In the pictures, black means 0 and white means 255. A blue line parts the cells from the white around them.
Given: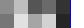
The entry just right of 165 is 210
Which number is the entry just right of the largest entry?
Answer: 165
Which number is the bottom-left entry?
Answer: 118

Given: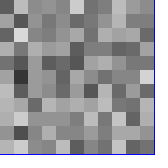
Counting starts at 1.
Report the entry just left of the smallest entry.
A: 162
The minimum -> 53
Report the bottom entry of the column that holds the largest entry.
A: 204
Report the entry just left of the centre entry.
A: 100
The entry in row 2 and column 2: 86
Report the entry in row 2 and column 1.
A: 162
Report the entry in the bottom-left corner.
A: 181
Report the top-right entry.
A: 140
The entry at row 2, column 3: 147
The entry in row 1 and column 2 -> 188
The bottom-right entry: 114
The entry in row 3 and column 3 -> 134
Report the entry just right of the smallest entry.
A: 155
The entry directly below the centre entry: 155
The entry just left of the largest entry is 100
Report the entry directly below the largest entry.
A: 120
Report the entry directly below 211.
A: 106
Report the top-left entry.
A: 93
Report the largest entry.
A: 217
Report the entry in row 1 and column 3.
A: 140
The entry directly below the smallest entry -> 93

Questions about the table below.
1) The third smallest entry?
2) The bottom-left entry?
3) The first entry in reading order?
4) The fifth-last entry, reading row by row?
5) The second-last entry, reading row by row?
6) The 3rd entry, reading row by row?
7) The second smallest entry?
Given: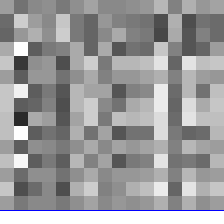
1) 71
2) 157
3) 157
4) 176
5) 143
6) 137
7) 56

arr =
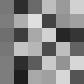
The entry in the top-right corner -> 209
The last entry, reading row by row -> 84
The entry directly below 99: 215
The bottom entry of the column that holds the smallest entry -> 30
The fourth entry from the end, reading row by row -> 168
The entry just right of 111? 61
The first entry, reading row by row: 119
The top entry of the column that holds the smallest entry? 45
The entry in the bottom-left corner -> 125
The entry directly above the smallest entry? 45
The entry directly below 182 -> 92

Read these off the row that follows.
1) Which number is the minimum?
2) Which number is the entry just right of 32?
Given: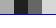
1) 32
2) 102

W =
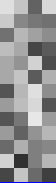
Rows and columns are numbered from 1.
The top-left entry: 223
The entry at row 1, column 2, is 196
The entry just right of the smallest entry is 127
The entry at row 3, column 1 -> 113
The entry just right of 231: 155
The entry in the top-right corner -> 216
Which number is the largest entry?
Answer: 231
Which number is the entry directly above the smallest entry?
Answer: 175
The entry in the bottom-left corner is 70
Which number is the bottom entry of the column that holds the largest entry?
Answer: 106
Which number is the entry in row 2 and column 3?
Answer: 119
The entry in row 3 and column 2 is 183
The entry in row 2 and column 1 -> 202
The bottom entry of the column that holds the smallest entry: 196

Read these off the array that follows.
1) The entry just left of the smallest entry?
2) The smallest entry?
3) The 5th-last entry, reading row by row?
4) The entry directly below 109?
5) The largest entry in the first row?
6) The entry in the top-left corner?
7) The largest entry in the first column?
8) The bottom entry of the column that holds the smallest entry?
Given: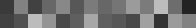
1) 109
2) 35
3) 73
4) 155
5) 188
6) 58
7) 65
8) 130

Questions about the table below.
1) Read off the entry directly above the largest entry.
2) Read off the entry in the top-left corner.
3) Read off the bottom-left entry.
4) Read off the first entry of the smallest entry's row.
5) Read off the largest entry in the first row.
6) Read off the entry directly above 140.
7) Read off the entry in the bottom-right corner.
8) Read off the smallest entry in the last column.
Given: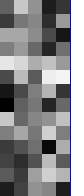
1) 153
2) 96
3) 29
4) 1
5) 199
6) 134
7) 29
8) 22

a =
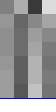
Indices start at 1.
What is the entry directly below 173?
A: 102
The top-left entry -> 128
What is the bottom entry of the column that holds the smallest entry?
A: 194
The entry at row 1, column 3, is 57
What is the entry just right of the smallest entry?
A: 220
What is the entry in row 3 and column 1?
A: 143
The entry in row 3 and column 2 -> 108
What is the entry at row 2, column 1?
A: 150

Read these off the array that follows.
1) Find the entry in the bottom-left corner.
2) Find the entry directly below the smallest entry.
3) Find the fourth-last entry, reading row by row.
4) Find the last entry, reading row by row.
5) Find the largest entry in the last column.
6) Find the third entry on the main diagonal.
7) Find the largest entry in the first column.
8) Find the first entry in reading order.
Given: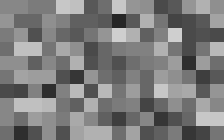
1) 110
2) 207
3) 123
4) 117
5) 199
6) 80
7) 149
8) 135

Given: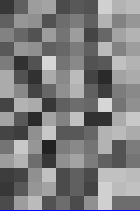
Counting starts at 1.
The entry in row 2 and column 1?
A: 96
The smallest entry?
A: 34
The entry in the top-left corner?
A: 55
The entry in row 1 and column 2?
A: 96
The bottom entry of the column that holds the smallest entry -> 82
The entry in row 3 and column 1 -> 130
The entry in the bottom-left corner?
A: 75
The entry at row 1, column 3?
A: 157
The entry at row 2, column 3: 144
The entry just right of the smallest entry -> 124
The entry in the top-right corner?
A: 187
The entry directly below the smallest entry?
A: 55
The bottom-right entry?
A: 109
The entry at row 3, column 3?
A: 82
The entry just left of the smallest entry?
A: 150

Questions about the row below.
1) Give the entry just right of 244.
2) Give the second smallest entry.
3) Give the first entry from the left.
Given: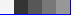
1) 52
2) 87
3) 244
